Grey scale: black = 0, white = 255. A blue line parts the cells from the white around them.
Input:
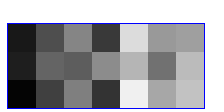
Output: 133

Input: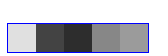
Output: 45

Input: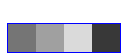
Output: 218

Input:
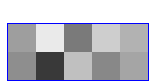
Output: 122

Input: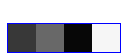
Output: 7

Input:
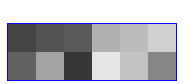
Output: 90
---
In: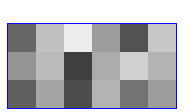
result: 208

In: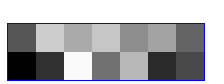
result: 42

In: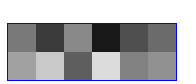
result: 129

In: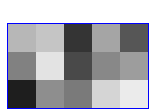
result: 136

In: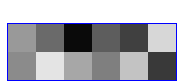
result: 195

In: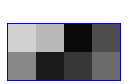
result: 55

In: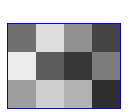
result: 54

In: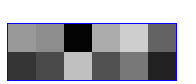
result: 120

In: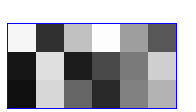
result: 122
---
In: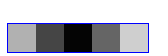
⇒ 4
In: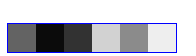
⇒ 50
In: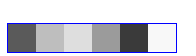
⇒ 222
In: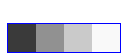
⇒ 202
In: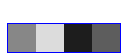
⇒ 29
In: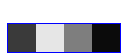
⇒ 126
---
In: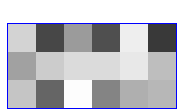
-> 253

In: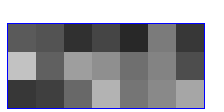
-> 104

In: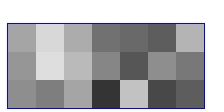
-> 165

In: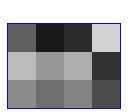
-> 132

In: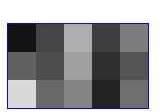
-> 132

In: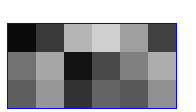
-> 50

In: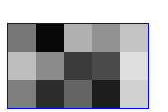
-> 100

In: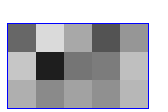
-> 162

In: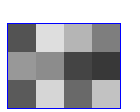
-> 105
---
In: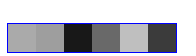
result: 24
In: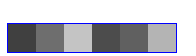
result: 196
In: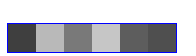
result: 121
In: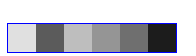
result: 190
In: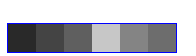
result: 95
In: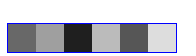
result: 31
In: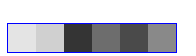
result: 52
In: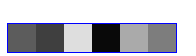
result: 222
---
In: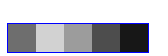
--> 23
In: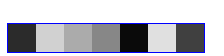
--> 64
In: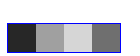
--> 111
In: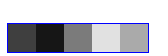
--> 170
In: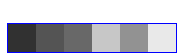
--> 233
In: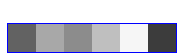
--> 60
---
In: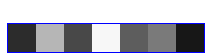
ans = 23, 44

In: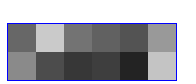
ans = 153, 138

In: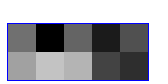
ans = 80, 161

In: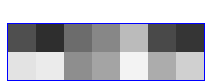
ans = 53, 227

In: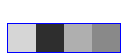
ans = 137, 214

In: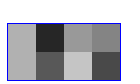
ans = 132, 177

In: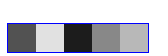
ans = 184, 82
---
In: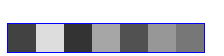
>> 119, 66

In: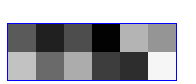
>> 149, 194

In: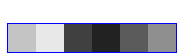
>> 143, 196

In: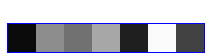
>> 66, 10

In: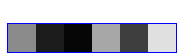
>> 224, 139

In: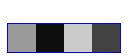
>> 66, 154

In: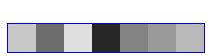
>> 185, 200

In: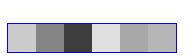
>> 183, 204

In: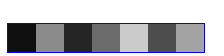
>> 163, 15
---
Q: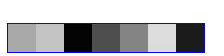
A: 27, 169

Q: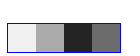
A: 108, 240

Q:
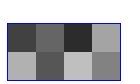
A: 164, 177

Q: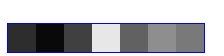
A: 121, 45

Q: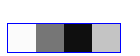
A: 196, 251

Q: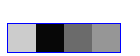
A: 150, 204

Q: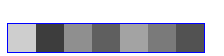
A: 82, 206

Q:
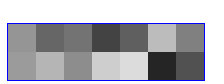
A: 128, 155

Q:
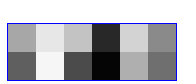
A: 138, 95

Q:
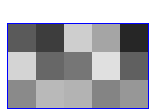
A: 38, 138
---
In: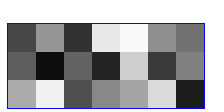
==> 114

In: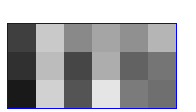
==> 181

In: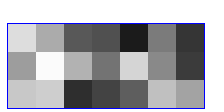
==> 53

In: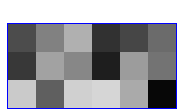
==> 107

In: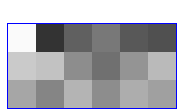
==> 80

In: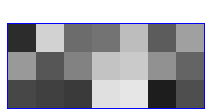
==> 160

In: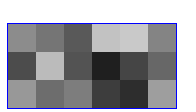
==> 132

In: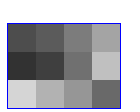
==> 164

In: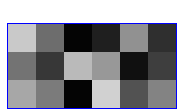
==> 47
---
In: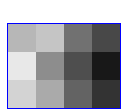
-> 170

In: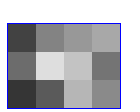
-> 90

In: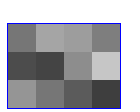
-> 118

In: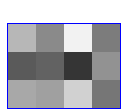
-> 160

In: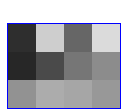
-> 172

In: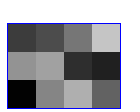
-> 133

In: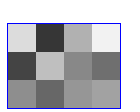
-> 103
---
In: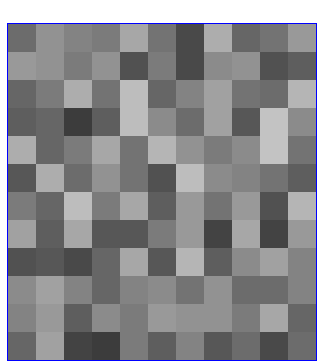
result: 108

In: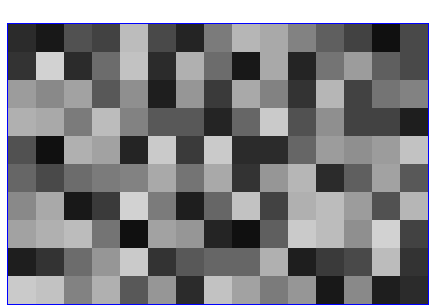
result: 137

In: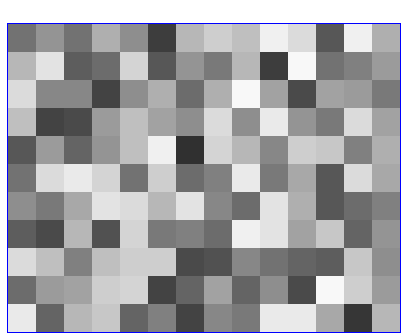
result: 168

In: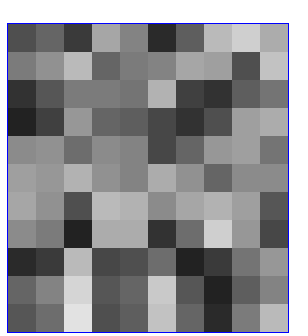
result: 42

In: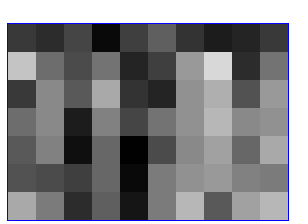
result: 89

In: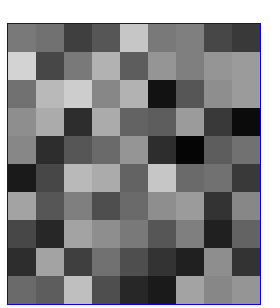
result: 163

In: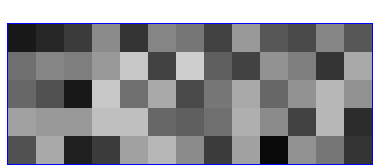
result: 146

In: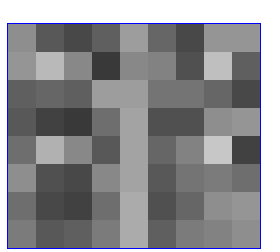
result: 123

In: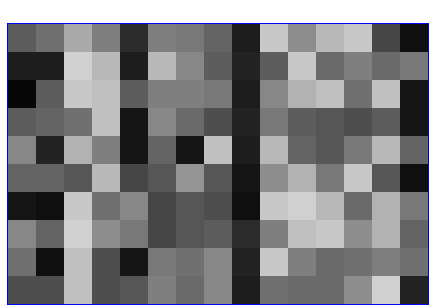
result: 141
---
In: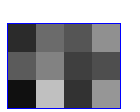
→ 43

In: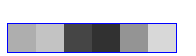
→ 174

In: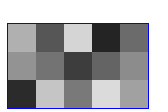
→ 176

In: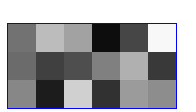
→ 114

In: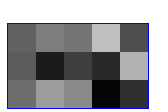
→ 98

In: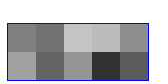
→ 127

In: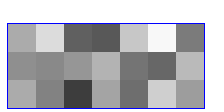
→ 171

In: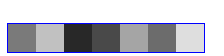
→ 122
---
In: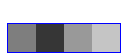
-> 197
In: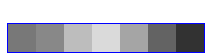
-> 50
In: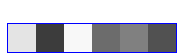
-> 81
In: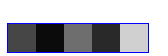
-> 208
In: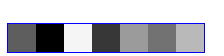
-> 185
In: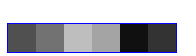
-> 51
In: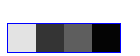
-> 4
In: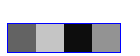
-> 147
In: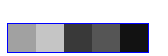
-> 18
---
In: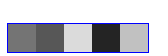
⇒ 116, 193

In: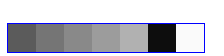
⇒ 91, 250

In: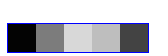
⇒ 3, 67

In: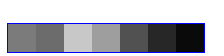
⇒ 123, 10

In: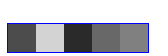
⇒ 76, 128

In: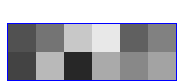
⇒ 81, 163
